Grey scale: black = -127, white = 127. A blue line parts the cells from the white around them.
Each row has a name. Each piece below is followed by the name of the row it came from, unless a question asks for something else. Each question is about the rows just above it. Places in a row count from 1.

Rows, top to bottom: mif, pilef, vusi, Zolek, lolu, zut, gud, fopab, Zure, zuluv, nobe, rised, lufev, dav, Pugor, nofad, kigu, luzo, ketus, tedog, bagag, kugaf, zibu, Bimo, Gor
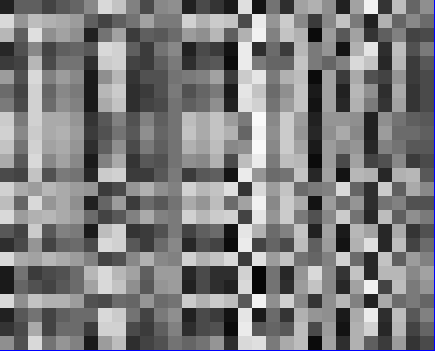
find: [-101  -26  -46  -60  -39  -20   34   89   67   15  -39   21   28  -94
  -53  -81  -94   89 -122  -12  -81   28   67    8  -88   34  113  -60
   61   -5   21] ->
bagag
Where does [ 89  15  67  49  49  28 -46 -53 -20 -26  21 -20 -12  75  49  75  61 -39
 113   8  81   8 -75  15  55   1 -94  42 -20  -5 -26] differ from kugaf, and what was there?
20, [15]
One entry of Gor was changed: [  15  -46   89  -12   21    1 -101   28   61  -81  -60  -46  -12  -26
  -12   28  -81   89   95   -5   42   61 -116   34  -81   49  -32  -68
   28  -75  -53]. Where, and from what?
16, [21]
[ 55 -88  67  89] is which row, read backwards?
lolu
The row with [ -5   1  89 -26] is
dav
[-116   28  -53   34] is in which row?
rised

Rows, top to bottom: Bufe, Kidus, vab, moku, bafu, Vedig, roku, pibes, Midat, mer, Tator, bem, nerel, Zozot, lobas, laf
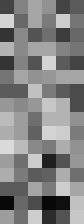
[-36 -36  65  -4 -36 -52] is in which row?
roku
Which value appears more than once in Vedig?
[37]
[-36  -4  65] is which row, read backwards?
roku

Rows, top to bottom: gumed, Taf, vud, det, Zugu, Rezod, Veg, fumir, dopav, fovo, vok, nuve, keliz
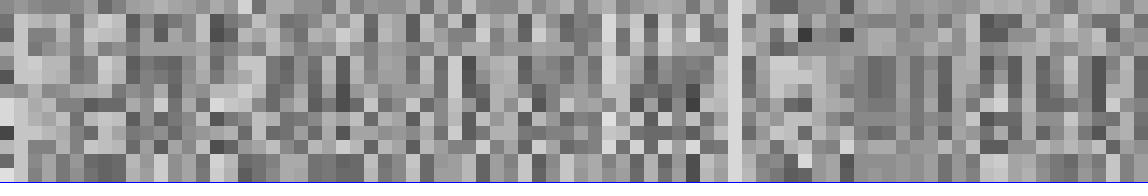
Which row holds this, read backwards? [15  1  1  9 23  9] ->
Taf
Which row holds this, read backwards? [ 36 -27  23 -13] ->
fovo
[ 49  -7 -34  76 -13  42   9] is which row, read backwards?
fovo
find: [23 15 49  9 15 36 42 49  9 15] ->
det
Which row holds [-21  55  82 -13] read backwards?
nuve
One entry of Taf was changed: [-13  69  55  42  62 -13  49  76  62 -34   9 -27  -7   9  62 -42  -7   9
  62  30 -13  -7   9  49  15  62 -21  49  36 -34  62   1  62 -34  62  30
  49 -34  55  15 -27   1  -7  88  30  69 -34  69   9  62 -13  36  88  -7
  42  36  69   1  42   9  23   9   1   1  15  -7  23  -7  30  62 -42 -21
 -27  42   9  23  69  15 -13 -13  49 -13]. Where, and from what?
20, [36]
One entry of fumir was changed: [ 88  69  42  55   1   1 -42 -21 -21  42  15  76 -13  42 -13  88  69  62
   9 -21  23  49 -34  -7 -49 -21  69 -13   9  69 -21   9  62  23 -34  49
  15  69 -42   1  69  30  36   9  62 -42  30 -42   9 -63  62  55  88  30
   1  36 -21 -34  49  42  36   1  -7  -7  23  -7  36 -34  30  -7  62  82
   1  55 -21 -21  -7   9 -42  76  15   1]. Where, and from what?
7, [-34]

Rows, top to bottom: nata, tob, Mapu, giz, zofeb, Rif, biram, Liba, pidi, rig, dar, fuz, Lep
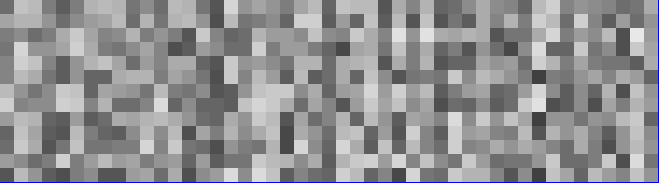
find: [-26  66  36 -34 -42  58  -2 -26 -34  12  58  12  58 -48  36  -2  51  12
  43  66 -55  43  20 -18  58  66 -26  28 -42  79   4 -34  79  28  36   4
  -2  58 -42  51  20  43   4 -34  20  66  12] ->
rig
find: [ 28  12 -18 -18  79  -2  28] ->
giz
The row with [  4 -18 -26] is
Lep

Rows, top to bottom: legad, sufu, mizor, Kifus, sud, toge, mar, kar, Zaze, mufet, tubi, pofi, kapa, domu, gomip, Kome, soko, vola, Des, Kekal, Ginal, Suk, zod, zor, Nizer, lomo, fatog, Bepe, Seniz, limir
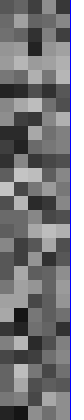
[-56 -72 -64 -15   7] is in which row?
lomo
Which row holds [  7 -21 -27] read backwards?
sufu
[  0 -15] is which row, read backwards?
mufet

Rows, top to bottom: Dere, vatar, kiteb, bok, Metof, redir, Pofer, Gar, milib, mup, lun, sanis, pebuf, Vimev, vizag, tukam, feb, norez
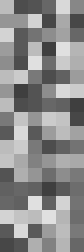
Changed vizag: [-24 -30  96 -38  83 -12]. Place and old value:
4, [-30]
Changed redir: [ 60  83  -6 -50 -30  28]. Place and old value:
2, [75]

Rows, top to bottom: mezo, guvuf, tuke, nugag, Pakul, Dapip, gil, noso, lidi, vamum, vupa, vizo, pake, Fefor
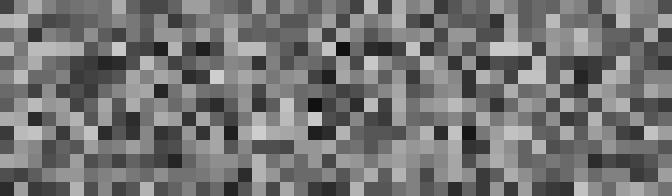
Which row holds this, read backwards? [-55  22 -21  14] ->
vizo
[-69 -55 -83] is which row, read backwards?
vizo
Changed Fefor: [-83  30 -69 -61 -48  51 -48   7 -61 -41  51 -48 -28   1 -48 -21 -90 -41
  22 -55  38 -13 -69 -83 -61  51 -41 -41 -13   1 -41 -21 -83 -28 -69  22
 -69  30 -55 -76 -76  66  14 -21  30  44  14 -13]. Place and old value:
40, [-69]
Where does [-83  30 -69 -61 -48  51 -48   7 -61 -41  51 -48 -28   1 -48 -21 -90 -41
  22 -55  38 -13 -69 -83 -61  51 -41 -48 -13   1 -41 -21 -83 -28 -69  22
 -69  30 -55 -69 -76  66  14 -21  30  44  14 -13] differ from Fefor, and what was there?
28, [-41]
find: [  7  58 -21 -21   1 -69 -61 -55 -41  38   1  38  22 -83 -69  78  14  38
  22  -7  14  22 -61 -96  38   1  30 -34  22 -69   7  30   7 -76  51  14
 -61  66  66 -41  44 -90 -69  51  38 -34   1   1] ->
Dapip

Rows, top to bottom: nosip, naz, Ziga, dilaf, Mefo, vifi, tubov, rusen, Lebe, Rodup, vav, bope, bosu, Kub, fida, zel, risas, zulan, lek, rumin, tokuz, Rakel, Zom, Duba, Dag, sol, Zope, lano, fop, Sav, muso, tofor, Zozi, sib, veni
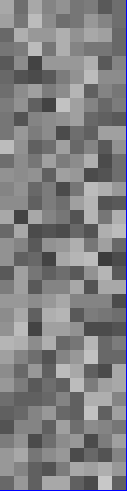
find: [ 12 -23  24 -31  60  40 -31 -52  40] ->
Zope
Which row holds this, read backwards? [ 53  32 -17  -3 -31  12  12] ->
fida
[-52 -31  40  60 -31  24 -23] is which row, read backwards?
Zope
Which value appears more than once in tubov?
[12]
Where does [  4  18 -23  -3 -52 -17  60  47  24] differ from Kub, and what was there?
6, [-9]
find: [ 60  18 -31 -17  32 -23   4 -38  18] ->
vav

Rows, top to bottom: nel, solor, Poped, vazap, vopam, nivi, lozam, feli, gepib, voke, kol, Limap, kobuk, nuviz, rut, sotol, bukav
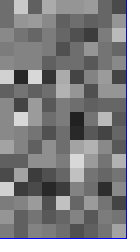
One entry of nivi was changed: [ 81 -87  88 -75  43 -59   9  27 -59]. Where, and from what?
7, [3]
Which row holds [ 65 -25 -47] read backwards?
kobuk
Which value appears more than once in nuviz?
[-67]
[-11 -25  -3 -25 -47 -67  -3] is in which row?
Poped
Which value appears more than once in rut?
[27]

